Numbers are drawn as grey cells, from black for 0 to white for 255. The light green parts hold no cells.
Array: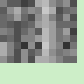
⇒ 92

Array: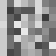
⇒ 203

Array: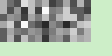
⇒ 179

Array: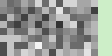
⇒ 135

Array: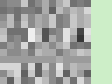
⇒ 113
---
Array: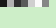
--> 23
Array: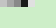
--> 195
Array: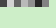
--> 69
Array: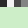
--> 41
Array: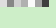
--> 222
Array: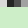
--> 216
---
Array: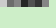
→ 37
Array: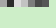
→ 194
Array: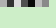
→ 79
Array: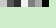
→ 241
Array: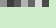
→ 178
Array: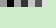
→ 53
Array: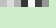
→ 54
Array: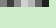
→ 209
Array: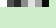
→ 139
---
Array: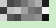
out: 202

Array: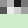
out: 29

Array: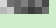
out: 101

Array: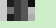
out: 57

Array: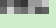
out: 70

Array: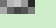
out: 197
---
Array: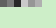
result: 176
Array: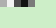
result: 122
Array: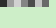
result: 105
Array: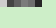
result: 38
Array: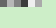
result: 170
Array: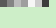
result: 60
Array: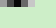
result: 199
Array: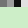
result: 225
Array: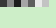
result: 195
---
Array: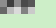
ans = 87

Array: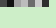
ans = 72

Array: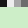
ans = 166

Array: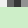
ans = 146

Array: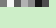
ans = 91

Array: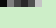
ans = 69
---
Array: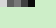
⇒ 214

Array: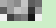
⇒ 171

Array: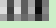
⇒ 206

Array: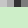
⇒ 198

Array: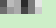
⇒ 83

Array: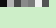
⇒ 13

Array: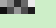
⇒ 166

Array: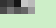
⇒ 50

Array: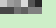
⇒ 201
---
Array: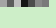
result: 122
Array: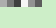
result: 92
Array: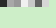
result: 214
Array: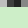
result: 134
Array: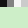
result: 203
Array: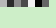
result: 101
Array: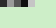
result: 197
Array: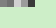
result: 57
